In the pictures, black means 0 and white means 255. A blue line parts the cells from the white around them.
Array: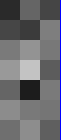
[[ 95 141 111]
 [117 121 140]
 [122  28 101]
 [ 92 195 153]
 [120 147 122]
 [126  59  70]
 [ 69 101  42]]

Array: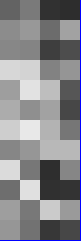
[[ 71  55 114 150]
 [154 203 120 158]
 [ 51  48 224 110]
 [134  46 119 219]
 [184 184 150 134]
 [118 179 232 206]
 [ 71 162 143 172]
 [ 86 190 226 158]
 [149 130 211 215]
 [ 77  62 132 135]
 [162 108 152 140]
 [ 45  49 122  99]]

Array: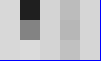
[[214 193 212 219 216]
 [214 183 212 131 216]
 [214 188 212  31 216]]

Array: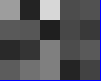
[[ 66  36 127 113  92]
 [ 89  76 127  52  41]
 [ 57  71  31  86  89]
 [ 81  76 215  35 157]]

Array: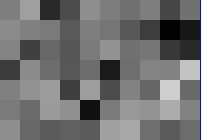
[[108  91 111 168 160  91  96  91 103 142]
 [130 172 147 152 123  17 144 155 107 122]
 [106 206 102 130  76 157  62 156 146 128]
 [195 130 131 110  26 108  87 109 138  60]
 [ 41  56 118 112 146 122  86 103  64 131]
 [ 23   2  61  88 117 126  89 122 128 139]
 [113  71 126 112 125 142  76  41 159 126]]

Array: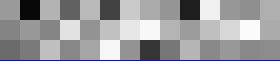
[[140 137 152 137 181 119  54 147 247 165 135 191 122 107]
 [171 251 215 191 156 180 248 230 193 147 226 133 152 132]
 [175 143 151 240  30 149 170 202  65 185  97 179   8 154]]

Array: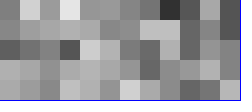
[[183 117 102 139 170 208 148 177 191 137 156 170]
 [131 178 152 140 103 149 168 180 171 145 167 176]
 [131 148 102 177 106 123 179 205  85 130 114  95]
 [ 85 133 102 191 191 141 136 170 177 167 158 135]
 [ 84 168  86  49 116 133 153 150 229 155 209 127]]

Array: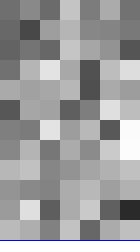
[[191 171 103 194 129 174 186]
 [ 42  96 201 171  94 223 155]
 [177 159 184 172 131 137 148]
 [192 177 165 147 134 193 183]
 [252 202 139 171 119 180 135]
 [251  88 184 157 227 123 127]
 [189 223 126  95 162 166  87]
 [157 170  79 183 167 161 170]
 [221 189  81 168 227 181 113]
 [ 85 147 166 197 103 116  99]
 [121 132 135 181 158  72 104]
 [114 171 124 196 107 137 111]]

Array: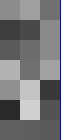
[[ 90  95  97]
 [ 83 208  42]
 [ 57 195 144]
 [161 112 178]
 [137 109  90]
 [138  73  62]
 [112 159 140]]
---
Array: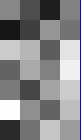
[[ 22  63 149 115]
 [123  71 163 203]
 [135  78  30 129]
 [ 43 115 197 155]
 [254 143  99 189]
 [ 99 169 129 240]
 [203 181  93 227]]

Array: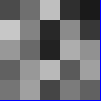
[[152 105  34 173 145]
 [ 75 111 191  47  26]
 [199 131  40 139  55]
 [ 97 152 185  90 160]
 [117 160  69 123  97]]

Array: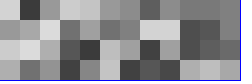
[[211  59 153 204 196 153 140  94 140 121 121 128]
 [175 113 147  65 134 196  65  86  72 175 190 168]
 [153 168 219 113 160 113 128 211 211  78  86 128]
 [204 219 175  86  59 190 160  65 160  78  94 106]]

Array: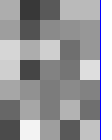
[[173  56  89 186 186]
 [207  69 130 117 222]
 [158  82 138 145 151]
 [166 145 124 138 130]
 [103 166 124 179 111]
 [214 173 207 111 151]
 [ 75 243 158  89 194]]

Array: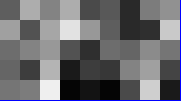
[[101  61 180  26  61  55 131 160  68]
 [160  82 166 226 152  94  41  47 201]
 [117 124 239   5  19   5  74 207  26]
 [109 131 152  82  47 109 101 139 117]
 [ 94 173 131 173  74  88  41 124 145]]

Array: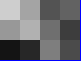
[[ 20  39 126  75]
 [206 164  83  98]
 [152 177 111  61]]

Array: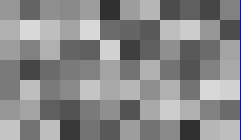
[[122  70 107 122 129 163 115 176 115  83 129 169]
 [150 101 143 137 157  48 157 182  76  95  70 129]
 [197 115 190  56 115  89 157 115 137  48 182 190]
 [157 129 176 101  95 210  63  95 143  89 107 163]
 [150 163  95  83 122 143  83 169 204 176 129 107]
 [122 190 122 137 197 169 182 143 176 115 216 210]
 [176 216 190 163 216 107 101  89 190 204 150  76]]

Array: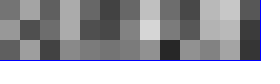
[[152  79 109 171  79  72 130 214 123  87 179 185  59]
 [ 95 158  66 137 123 116 123 145  39 145 130 164  53]
 [116 164  95 171 103  66 103 192 109  72 185 199  87]]

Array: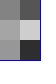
[[151  46]
 [131  85]
 [165 206]]
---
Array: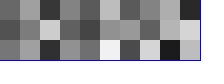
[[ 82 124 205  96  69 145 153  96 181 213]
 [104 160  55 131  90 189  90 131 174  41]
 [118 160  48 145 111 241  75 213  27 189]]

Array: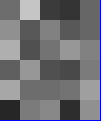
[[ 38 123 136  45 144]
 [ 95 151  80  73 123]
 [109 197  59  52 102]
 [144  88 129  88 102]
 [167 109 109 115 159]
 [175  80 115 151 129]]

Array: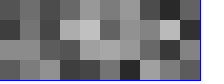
[[ 62 116  70 173 192  98 145 131 186  49]
 [ 84 110  76 104 152 124 152  76  41  98]
 [ 92 124 145  62  70 116  41 160 124  92]
 [139 139  92  84 160 167 152 104  56 131]]

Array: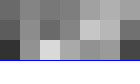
[[ 50 146 217 169 146 154  70]
 [ 92 140 106 132 198 183 113]
 [106 132 120 126 161 176 161]]

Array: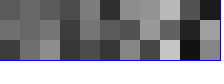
[[ 61 111 141  54  75  54 133  69 197  18 133]
 [ 90 103  90  75 125  48 141 147 185  82  26]
 [111 103 117  61 117  90  82 153  97  34 159]]

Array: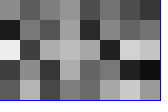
[[ 27 120  84 160  41 134 100 114]
 [ 63 140  55 173 100 120  33  13]
 [ 92 180  71 126 107 167 202 154]
 [140  92 126 148  78 114  78  55]
 [237  63 173 188 167  33 210 196]]
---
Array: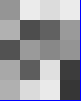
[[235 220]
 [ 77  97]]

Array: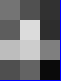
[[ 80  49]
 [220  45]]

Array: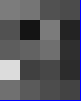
[[117  81]
 [ 20 123]]

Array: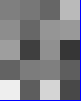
[[119 102]
 [103 149]]

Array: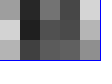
[[ 39 115]
 [ 31  80]]

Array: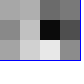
[[175 107]
 [193  11]]

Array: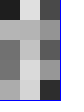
[[224  73]
 [180 148]]

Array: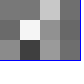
[[119 200]
 [245 145]]

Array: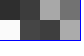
[[ 60 168]
 [ 69  62]]
